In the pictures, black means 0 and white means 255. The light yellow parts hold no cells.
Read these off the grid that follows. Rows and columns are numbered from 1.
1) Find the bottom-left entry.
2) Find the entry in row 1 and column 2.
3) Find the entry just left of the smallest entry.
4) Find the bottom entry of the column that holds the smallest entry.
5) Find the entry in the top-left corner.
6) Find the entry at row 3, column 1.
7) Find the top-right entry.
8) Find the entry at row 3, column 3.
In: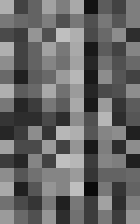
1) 155
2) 66
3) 191
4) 60
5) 175
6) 74
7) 126
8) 149

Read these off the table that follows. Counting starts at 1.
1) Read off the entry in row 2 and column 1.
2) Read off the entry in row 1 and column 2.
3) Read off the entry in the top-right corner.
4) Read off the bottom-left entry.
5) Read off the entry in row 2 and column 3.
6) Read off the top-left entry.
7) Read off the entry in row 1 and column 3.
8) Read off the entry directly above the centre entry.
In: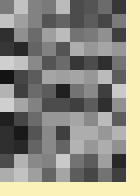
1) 194
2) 194
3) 55
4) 173
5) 130
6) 122
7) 130
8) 159

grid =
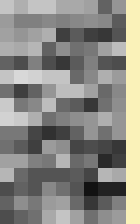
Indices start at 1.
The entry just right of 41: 63
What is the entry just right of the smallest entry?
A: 34
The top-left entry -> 196
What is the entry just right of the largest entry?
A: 210
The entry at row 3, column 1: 161
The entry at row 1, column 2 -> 175
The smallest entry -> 18
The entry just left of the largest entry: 196
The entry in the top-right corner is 149
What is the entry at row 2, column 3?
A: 128
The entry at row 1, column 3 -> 196
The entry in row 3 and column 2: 149
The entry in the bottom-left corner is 77
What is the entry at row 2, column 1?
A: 155
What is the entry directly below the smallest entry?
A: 55
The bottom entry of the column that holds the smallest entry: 112
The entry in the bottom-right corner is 155
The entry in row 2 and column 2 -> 128
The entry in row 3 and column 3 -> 161
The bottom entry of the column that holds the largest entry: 98

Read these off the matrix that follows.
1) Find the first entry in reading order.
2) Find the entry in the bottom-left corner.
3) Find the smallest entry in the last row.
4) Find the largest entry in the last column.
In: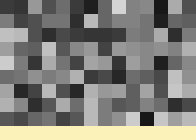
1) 59
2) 87
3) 24
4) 185

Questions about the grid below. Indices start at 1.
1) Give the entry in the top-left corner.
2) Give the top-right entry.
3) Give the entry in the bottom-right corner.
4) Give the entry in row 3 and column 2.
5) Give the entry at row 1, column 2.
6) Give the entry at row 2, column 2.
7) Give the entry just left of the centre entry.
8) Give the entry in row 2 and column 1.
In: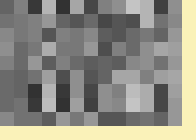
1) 100
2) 143
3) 151
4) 120
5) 128
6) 120
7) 106
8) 114

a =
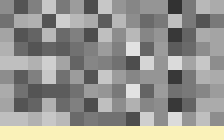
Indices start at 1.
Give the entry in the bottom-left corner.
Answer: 191
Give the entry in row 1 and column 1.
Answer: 141
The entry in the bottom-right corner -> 141
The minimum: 50
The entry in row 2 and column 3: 177
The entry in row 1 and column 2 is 84
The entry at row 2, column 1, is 113
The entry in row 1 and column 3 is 128
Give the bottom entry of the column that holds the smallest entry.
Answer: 219
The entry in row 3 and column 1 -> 164
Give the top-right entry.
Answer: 171
